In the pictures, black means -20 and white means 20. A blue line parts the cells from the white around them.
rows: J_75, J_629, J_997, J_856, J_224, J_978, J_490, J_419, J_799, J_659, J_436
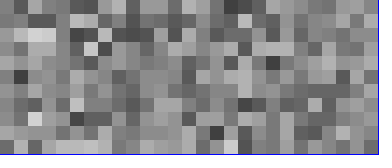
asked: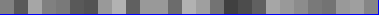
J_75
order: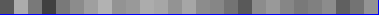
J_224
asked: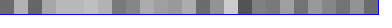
J_436
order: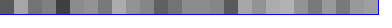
J_978
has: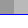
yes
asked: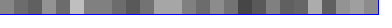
J_419

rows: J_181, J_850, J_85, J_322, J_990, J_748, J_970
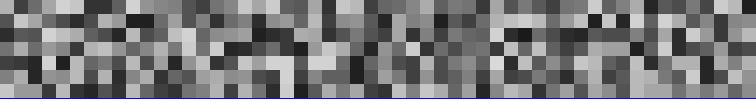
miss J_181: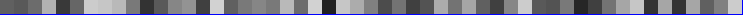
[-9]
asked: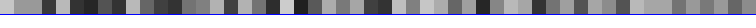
J_970
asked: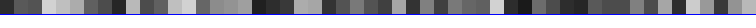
J_85
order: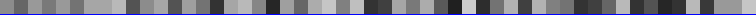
J_970
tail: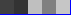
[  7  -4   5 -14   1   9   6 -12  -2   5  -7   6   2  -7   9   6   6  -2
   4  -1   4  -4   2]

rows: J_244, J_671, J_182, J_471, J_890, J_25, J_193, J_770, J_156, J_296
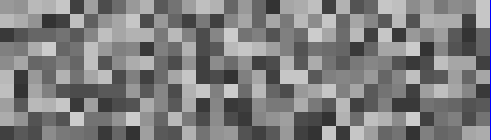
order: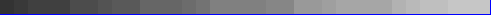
J_25
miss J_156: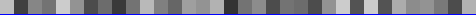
[-9]
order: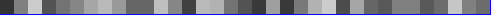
J_182
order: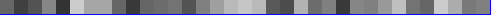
J_471
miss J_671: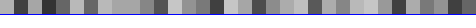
[-5]
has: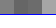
yes
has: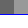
yes

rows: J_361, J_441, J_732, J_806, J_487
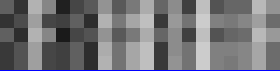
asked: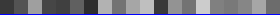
J_487
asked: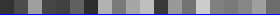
J_441
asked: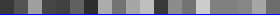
J_806
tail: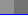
[12  0 -1  1  6 -3]
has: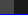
no
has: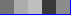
no

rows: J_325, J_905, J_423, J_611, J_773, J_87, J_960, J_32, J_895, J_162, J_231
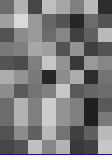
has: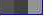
no
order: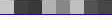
J_231
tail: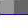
[ -7 -14  -3  -7]
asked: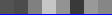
J_773
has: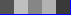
yes
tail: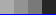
[  2   7 -13  -2]
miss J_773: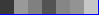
[-8]

